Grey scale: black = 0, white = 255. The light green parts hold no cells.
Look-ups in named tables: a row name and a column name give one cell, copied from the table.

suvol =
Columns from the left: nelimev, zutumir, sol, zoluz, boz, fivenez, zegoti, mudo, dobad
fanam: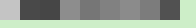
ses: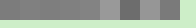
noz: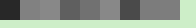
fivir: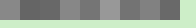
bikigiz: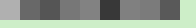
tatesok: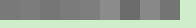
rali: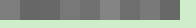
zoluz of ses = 128
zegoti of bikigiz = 128
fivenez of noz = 136
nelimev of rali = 125
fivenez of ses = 153
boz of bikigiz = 130
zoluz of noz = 95
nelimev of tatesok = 121
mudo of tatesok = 136
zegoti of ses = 109
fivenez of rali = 132
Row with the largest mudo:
ses

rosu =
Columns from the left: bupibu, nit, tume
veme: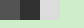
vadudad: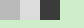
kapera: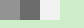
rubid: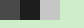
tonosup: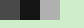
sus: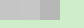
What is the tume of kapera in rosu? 242
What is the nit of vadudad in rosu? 220
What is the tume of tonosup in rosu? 176
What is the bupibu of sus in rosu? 197
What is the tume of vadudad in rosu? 59
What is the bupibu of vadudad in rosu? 186
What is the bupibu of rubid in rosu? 73
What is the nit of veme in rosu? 49
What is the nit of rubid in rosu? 29
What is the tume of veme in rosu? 220
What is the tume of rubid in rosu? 198
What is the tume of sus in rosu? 183
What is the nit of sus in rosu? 198
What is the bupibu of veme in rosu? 83
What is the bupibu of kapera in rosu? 147
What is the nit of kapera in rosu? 108
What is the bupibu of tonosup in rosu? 73
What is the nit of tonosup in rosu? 20
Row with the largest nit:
vadudad

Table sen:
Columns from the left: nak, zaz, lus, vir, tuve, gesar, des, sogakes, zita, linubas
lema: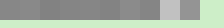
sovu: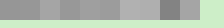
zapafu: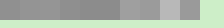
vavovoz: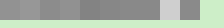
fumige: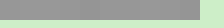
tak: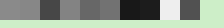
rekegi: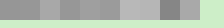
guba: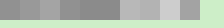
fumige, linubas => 149
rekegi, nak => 150
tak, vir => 131
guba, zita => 205
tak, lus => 71
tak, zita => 238
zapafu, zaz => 148
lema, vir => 133
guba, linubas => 163
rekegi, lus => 168
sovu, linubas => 165
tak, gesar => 114
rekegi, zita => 134
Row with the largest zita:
tak

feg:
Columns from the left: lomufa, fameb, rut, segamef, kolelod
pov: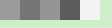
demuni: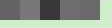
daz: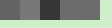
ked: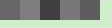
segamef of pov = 92
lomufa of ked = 103
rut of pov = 149
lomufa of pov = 155
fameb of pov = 117
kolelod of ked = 93
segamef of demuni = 110
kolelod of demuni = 105
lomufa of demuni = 99
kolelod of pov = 243
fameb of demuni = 120
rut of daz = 54
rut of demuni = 56

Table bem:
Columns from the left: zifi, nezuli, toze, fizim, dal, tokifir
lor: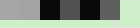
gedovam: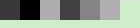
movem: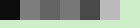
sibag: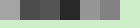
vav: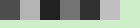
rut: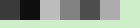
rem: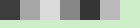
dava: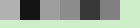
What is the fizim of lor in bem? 81
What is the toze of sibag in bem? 84
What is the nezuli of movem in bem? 125
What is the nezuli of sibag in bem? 76
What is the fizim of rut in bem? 130
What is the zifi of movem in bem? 13
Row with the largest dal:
sibag

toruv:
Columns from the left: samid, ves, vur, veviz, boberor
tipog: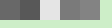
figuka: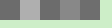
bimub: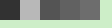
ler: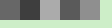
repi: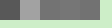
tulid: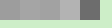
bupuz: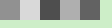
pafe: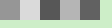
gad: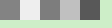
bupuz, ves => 217
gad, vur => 125
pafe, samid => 150
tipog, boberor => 131
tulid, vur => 162
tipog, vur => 229
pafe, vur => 87
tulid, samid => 157
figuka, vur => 108
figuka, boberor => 110
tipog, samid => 104
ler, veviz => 90
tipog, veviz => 122
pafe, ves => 218
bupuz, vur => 78
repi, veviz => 118
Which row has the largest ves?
gad

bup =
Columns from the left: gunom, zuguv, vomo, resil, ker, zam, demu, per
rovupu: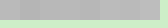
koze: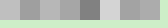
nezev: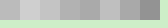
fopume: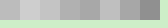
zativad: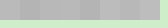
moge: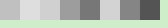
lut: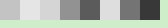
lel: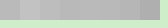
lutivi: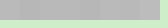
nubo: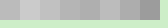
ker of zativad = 180
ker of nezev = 170
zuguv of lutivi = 183
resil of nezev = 178
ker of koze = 129
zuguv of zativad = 180
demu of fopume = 167
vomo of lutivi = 185
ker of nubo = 175
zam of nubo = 188
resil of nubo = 181
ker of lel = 186
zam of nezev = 191
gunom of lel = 186
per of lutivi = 188
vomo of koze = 183
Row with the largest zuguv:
lut

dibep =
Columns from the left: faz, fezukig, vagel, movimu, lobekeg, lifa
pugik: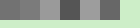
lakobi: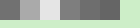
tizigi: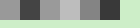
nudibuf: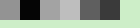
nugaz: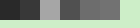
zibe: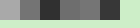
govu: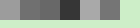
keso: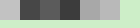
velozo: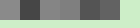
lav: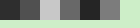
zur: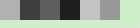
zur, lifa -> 151
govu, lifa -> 117
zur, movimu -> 31
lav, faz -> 46
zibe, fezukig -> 116
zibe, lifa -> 55

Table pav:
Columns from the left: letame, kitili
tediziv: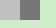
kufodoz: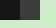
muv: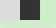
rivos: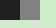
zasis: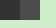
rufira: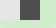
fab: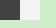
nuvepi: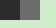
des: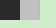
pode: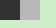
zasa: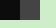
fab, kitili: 243
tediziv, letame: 192
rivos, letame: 32
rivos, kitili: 130
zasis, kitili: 76
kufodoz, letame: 22
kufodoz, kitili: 60
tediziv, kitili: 119
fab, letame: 66
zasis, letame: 51
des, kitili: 192
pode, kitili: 184
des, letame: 42
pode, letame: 50
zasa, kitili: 68
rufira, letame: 229

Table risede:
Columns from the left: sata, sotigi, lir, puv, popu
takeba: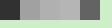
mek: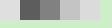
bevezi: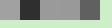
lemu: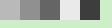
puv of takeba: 181
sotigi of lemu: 144
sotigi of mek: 93
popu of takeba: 99
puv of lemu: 234
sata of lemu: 185
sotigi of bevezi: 47
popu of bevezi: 96
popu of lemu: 61
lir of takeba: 176
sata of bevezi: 161
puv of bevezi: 153
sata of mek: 223
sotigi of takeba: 161
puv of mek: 196
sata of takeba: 49
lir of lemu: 101
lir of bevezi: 154
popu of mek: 219
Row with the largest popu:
mek

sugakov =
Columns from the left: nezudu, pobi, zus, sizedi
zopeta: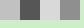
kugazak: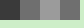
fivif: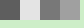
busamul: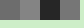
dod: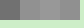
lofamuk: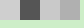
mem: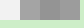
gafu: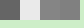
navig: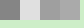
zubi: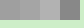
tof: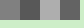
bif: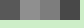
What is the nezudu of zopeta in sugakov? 193
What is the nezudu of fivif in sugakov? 94
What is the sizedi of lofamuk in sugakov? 176
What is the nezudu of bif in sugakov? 88
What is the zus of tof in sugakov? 174
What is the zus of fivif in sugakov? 120
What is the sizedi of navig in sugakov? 170
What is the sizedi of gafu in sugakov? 128
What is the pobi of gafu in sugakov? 234
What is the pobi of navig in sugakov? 224
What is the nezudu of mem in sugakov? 242
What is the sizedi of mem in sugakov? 156
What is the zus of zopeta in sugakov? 217
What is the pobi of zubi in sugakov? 165
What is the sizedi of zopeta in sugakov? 143
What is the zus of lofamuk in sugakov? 201
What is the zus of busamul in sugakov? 38
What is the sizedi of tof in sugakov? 99

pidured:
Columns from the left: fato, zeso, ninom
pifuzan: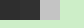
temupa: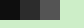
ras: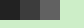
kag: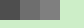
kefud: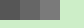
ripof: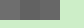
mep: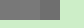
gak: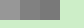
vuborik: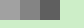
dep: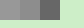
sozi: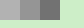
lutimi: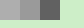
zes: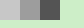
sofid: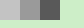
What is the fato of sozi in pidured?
178
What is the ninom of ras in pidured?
97
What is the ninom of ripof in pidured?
103
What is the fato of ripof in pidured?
110
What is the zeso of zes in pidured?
157
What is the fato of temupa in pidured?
14
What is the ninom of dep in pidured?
103
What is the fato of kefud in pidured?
86
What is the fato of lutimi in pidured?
174
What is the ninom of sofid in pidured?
89
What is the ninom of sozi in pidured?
114
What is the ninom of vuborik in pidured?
95
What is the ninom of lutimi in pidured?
97
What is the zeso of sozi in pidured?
149
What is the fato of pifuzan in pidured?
46
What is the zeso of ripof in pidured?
98
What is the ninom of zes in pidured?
84
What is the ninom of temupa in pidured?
84
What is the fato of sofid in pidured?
195

